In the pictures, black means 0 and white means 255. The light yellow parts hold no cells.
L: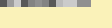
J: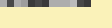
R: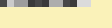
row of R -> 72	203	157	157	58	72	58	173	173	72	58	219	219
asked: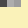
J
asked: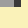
R
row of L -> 88	157	203	88	131	144	131	88	187	203	203	144	144
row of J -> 173	72	173	157	58	72	58	173	173	173	187	72	58
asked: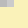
L

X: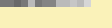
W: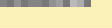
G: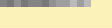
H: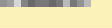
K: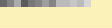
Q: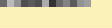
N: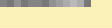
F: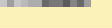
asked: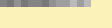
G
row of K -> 105	132	172	91	120	132	158	132	186	186	198	186	214
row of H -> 146	158	214	132	105	120	120	105	120	186	120	146	186
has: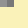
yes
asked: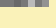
H
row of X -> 120	120	105	120	186	120	132	132	186	186	198	186	214

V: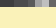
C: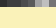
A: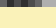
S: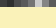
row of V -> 62	62	76	76	90	163	191	102
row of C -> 47	62	62	76	90	163	191	116
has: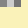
no
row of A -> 102	47	76	47	76	102	175	175

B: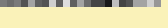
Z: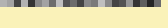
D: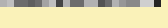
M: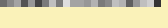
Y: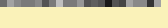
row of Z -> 178	163	68	178	52	137	163	108	191	83	108	68	137	122	191	137	68	83	151	52	95	37	108
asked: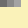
M
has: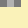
no
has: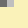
yes

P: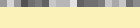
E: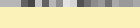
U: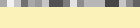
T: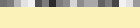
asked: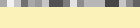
U
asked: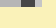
U

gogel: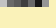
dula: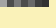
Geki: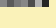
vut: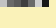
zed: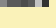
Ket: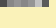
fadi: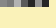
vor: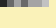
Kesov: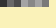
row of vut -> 194	105	90	62	105	207	23
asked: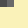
dula
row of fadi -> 135	121	178	90	37	149	37
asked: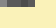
zed
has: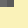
yes
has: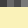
no

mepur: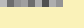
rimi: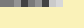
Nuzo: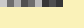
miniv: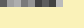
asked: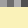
mepur
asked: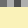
mepur
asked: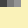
rimi
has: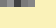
no
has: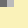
yes
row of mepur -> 187	109	148	160	109	174	80	174	148
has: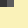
no

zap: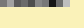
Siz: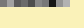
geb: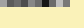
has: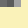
no
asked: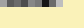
zap
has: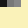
no

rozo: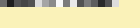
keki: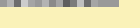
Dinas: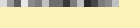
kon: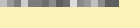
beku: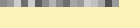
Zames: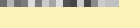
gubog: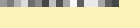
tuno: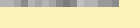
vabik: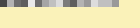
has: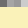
yes
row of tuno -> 179	179	165	138	179	165	179	165	138	123	138	192	179	179	153	153	138
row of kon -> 192	153	123	204	123	123	109	138	94	109	220	138	153	192	138	94	94
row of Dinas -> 220	153	94	233	138	123	192	109	109	56	123	192	42	70	123	138	192
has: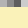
no

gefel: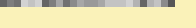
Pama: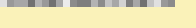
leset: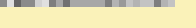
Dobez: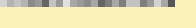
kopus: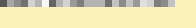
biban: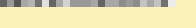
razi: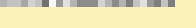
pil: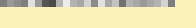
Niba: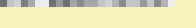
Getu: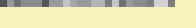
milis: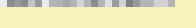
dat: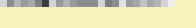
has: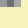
yes
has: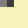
yes
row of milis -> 236	139	153	139	195	153	236	179	179	167	179	210	179	139	179	224	153	210	126	153	179	179	210	210	179
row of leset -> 139	224	101	139	139	210	224	126	167	113	167	167	167	167	167	126	179	153	195	179	195	195	126	179	195
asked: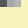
biban
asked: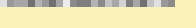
Pama
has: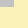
yes

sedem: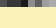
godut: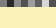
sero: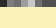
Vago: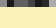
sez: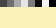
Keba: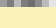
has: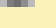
yes
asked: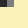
sero
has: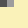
yes
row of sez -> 68	111	171	229	125	14	244	1
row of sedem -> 81	55	55	27	141	96	157	171

